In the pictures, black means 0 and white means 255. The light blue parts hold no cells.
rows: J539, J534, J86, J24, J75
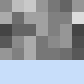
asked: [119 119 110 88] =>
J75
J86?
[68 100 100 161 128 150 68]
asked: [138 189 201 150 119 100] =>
J539

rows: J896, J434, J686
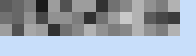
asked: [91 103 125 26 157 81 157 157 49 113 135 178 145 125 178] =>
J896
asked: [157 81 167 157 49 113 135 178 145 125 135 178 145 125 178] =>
J686
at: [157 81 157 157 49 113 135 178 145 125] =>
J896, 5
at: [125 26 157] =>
J896, 3
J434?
[113 103 145 71 145 145 125 49 113 157 201 178 91 71 60]

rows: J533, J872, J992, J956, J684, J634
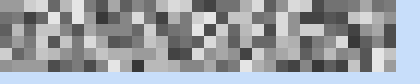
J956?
[114 155 123 206 86 196 123 218 167 86 95 123 196 176 95 114 95 218 167 95 176 104 104 185 176 77 123 146 218 56 95 134 77]
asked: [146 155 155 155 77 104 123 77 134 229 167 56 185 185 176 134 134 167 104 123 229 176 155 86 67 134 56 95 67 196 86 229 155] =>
J634
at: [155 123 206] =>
J956, 2
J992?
[95 185 104 196 196 134 86 167 134 134 134 104 206 95 114 123 229 77 206 104 185 218 77 218 146 206 206 114 104 67 146 167 77]
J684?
[206 104 134 196 185 146 123 155 196 176 176 155 155 185 67 77 218 146 167 146 67 206 146 167 185 95 134 185 134 146 86 229 196]
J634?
[146 155 155 155 77 104 123 77 134 229 167 56 185 185 176 134 134 167 104 123 229 176 155 86 67 134 56 95 67 196 86 229 155]

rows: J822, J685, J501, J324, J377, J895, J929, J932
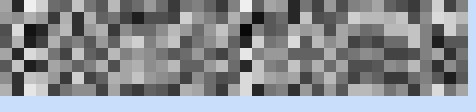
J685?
[153 141 176 153 58 176 49 176 98 117 67 30 79 79 67 207 153 129 98 176 129 19 88 108 39 195 79 88 108 207 185 185 176 195 79 141 218 207 185]
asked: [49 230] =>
J932
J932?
[176 49 230 207 67 117 141 141 67 165 79 58 98 88 58 176 165 108 58 165 218 39 117 129 49 153 79 153 88 185 185 165 117 141 58 141 218 117 165]

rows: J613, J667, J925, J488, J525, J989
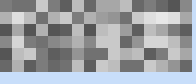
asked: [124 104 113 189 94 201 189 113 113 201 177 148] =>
J989
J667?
[177 222 189 113 177 201 124 177 157 148 113 201 222 231 222 167]
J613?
[124 113 113 201 124 94 189 104 167 167 189 104 124 104 85 136]
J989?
[104 177 94 124 104 113 189 94 201 189 113 113 201 177 148 104]
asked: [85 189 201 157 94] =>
J925
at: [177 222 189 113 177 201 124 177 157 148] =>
J667, 1

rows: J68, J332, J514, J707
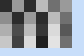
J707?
[199 65 218 32 227 112]
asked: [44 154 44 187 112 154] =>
J68
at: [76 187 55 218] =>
J514, 2
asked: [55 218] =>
J514
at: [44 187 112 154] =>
J68, 3

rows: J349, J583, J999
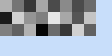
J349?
[177 117 55 167 75 138 75 107]
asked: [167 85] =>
J583
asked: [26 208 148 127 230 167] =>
J583
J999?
[127 97 177 5 107 55 208 97]

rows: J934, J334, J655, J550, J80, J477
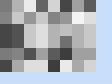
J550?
[70 82 200 222 179 112 179 200]
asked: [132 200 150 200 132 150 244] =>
J334

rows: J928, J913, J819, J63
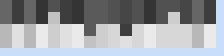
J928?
[102 61 102 52 81 61 52 90 90 81 70 81 52 81 81 70 102 61]
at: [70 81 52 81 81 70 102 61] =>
J928, 11
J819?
[184 224 184 234 206 224 234 90 206 215 61 215 234 215 215 215 184 234]
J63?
[184 224 184 234 206 224 234 194 206 215 224 215 234 215 215 215 184 234]

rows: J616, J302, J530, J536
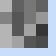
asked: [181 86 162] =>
J530
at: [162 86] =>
J536, 2
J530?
[181 86 162 54]
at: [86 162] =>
J530, 2
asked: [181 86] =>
J530
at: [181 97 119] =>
J616, 1

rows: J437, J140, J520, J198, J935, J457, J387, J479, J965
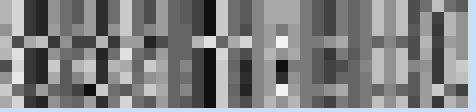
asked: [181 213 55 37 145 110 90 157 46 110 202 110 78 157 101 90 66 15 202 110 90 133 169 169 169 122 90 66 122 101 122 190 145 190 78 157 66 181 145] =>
J140
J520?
[145 213 55 37 157 110 133 157 46 145 202 110 133 157 101 101 66 15 202 110 78 133 157 122 157 122 90 66 122 101 122 190 145 190 90 157 55 181 145]
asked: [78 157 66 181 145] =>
J140
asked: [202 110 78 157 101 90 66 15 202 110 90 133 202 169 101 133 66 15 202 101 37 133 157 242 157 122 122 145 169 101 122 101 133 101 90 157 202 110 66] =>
J479
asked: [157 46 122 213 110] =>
J965
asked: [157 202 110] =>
J479
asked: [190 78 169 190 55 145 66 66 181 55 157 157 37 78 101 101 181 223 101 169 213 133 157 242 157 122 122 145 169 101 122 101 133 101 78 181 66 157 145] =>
J198

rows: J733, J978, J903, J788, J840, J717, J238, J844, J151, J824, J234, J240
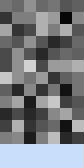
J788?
[105 85 145 85 40 64 105]
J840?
[74 145 85 40 85 105 96]
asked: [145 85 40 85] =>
J840

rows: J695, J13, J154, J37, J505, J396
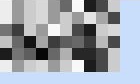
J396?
[237 154 204 216 154 204 248 28 72 204]
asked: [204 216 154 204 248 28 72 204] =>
J396

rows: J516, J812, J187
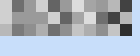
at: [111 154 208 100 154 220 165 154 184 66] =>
J516, 2
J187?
[184 123 143 174 111 143 196 174 143 196 46]

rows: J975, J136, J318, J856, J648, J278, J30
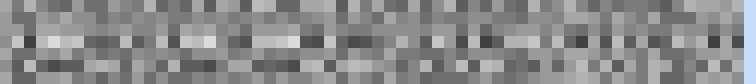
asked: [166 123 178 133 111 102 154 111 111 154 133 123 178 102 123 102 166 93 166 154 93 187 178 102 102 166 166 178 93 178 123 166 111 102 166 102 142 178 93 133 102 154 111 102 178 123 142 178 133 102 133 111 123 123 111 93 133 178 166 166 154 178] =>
J975
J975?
[166 123 178 133 111 102 154 111 111 154 133 123 178 102 123 102 166 93 166 154 93 187 178 102 102 166 166 178 93 178 123 166 111 102 166 102 142 178 93 133 102 154 111 102 178 123 142 178 133 102 133 111 123 123 111 93 133 178 166 166 154 178]

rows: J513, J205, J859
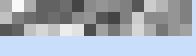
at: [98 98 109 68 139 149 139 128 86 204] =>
J513, 4
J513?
[172 248 172 98 98 109 68 139 149 139 128 86 204 181 149 128]
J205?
[193 128 109 98 109 98 139 149 86 68 128 204 139 139 149 128]

